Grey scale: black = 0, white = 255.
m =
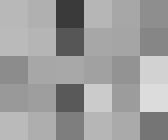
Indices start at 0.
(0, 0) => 184
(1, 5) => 134
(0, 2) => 58
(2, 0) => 140
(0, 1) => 176
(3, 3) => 203
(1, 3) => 167
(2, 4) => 147
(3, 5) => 220

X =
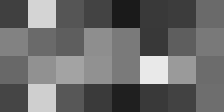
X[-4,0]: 64
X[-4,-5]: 67
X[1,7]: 121
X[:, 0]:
[64, 130, 104, 69]
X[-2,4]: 122
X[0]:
[64, 212, 85, 67, 26, 57, 60, 106]
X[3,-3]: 57
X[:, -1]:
[106, 121, 108, 110]
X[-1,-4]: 31

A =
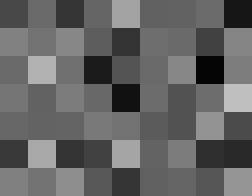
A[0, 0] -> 72
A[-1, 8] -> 149
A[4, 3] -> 121
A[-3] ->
[103, 99, 100, 121, 114, 91, 82, 147, 75]
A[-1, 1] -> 114
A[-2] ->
[57, 168, 52, 65, 165, 99, 124, 47, 41]
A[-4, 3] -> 104
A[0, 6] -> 98
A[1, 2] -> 135
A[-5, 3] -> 27
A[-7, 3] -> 101
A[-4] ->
[117, 98, 124, 104, 17, 108, 82, 109, 191]
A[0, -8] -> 105
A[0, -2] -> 107

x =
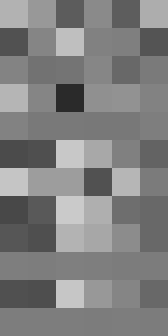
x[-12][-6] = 178
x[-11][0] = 81
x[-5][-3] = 175
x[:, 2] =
[92, 191, 116, 42, 121, 200, 157, 202, 179, 127, 198, 125]
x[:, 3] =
[138, 129, 134, 144, 120, 168, 81, 175, 167, 126, 152, 124]
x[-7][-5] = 79
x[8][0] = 86
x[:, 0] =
[178, 81, 131, 181, 130, 75, 197, 72, 86, 126, 80, 125]
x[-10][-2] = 104
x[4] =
[130, 121, 121, 120, 120, 126]
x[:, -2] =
[93, 127, 104, 146, 120, 128, 182, 110, 140, 124, 133, 125]
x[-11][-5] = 133
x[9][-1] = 124
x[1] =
[81, 133, 191, 129, 127, 84]

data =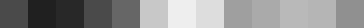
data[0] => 74
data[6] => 238
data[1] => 32
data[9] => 170

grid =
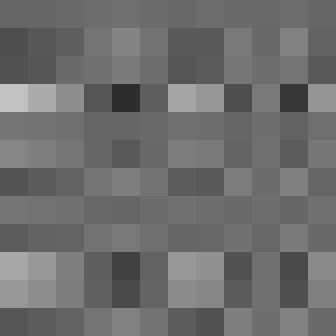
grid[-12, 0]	101
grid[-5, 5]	107
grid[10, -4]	90
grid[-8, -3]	110
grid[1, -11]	87
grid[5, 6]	125
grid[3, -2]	54
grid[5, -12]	133
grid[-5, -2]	102
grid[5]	[133, 126, 118, 101, 88, 104, 125, 121, 99, 111, 92, 119]
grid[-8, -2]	98
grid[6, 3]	116
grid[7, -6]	112
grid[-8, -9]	102
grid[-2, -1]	128
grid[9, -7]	98
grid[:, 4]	[112, 132, 122, 44, 102, 88, 127, 102, 120, 64, 74, 129]
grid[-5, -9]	104
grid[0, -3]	105
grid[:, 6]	[103, 89, 84, 165, 112, 125, 92, 112, 101, 152, 139, 92]
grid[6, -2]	128
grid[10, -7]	100
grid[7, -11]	114
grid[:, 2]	[105, 94, 106, 141, 111, 118, 98, 112, 99, 127, 124, 98]
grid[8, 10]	121
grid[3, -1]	149
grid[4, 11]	111
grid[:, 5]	[108, 114, 109, 94, 106, 104, 114, 107, 111, 98, 100, 115]
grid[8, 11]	104
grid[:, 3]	[109, 116, 111, 84, 102, 101, 116, 104, 114, 94, 96, 116]
